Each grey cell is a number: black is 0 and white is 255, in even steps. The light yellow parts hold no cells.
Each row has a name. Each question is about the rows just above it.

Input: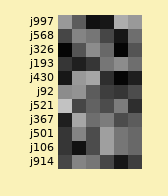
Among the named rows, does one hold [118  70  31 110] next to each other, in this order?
no
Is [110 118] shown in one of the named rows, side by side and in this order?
no
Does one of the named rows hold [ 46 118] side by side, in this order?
no
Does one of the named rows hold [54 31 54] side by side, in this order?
yes
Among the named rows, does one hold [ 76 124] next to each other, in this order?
yes
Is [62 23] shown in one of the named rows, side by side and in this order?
no

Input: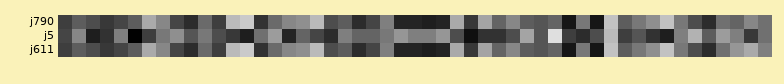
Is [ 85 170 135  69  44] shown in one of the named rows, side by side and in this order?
no
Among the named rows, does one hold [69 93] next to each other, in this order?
yes
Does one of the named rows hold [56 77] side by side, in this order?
no
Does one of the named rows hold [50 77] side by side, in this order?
yes
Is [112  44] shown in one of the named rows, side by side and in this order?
no
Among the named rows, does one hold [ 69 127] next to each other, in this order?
yes
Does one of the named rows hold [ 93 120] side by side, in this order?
yes

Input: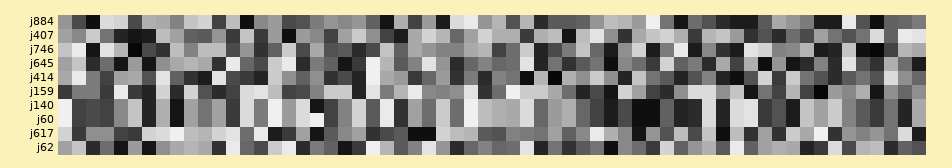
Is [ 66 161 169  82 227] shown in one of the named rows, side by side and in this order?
yes
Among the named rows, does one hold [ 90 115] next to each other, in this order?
yes
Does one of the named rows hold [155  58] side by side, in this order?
yes
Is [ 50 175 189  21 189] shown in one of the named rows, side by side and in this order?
no
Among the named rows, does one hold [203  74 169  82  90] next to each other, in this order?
yes
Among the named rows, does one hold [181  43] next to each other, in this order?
yes

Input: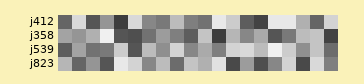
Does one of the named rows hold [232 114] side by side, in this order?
no
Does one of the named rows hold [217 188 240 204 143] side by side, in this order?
yes
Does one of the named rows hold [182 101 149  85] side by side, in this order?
yes
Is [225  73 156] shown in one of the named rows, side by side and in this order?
yes
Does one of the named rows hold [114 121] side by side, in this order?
yes
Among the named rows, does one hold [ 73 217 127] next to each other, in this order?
yes

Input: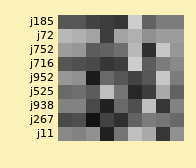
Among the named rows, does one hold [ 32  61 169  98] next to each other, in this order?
no
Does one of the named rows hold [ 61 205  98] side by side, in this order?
no
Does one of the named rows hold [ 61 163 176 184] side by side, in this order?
no
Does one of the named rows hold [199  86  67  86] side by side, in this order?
no
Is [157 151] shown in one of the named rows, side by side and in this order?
yes
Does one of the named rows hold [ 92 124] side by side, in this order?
yes

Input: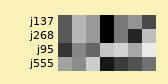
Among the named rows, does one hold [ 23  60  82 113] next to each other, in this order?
yes
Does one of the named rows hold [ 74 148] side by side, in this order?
no
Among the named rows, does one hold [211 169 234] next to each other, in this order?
yes
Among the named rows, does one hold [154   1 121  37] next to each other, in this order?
yes

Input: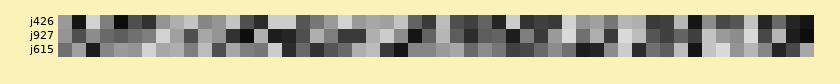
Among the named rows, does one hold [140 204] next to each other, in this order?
yes
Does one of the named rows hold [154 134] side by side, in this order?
no
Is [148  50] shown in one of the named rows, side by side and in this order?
yes
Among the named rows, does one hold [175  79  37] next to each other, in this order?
no
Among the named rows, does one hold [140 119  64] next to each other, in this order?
yes
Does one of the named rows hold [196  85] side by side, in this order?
no
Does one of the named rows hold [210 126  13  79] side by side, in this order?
yes

